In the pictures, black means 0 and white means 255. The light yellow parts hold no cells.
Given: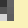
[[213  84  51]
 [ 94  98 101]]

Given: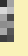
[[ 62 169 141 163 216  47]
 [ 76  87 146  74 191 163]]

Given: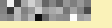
[[142 131 125]
 [131  55 241]
 [183 187  67]
 [141 129 168]
 [182 154 209]
 [ 14 205 172]
 [101 153 101]
 [154 169 132]
 [142 181  97]
 [139 118 150]
 [252 162 127]
 [159 132 152]
 [171  74 121]]

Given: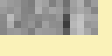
[[134 136 139 154 164]
 [151 174 186 145 154]
 [154 119 150 154 149]
 [144 137 134 132 134]
 [127 148 141 129 125]
 [157 126 135 175 169]
 [153 159 142 148 160]
 [152 142 139 164 128]
 [143 140 151 157 150]
 [ 92  60  78 125 112]
 [174 183 177 156 161]
 [191 195 192 169 176]
 [167 150 167 159 132]
 [144 156 164 134 155]]

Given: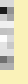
[[176 112 226 228 253 193 240 205  28 216]
 [176 154 225 200 218 196 241 167 146 217]]

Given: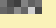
[[101 117]
 [ 90  75]
 [139  62]
 [102 131]
 [207  97]
 [ 71 113]]

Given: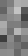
[[140 116  61 160 171 128 100 114]
 [142 130 138 114 125 139 148 127]
 [105 117  99 182 126 147 195 173]
 [134  96 126 150 103  67  87 169]]

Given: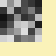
[[208  84  34  17  51 216]
 [221 131  81  49 173 144]
 [ 95 159 194 140  51 201]
 [129 221 206  50  78  74]
 [120  65 169  71 123  54]
 [216 171  29 190  54  31]]

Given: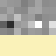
[[135  96 170 145 159]
 [128  44 149 162 151]
 [176 153 192 140 149]
 [138 161 151 137 128]
 [156 196 157 163 141]
 [152 254 128 166 163]
 [140 147 142 149 140]
 [184 224 144 148 142]]
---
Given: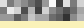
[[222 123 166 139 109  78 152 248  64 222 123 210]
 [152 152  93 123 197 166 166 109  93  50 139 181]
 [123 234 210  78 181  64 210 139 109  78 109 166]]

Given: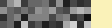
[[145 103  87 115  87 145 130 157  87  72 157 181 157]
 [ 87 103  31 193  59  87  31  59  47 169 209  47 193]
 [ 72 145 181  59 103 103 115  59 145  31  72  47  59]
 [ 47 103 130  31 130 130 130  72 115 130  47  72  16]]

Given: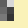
[[121  52]
 [106  65]
 [ 94 216]]

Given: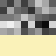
[[225 240 212  50 212  37  11 212]
 [167 151 183  79 120 151  63  79]
 [120 120 136 197 151 105  93  79]
 [105  63 136  63 120 197 167  93]
 [ 63 167 105  93  50 136 183 151]]

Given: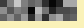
[[142  86 127 115   7 184 115  35  74  74  86]
 [ 99 142  99 154  47 154  47 142 168  86  99]
 [ 61 127 199 127  99 115  47   7  35 168 168]]

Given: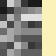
[[194  71 152 108  55  71]
 [182 168 108  84  84  84]
 [108 168 152 137 137 137]
 [ 96  71 194 137  55  71]
 [ 84 168 137  96  96  96]
 [ 71 182 121 223 223 223]
 [ 42 207 152  55  26  26]
 [ 26  55 108 121 137 152]]
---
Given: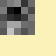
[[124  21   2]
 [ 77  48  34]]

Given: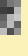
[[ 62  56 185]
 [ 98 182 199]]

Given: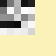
[[119 249 176]
 [145 143 216]]

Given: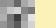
[[167 199 211]
 [175 117  62]]

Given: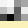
[[191 223  94]
 [ 67   8  99]]

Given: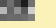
[[183 101 145]
 [101 107 105]]

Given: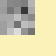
[[156 118 145]
 [167 168 191]]

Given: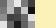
[[121 187  84]
 [142  64  69]]
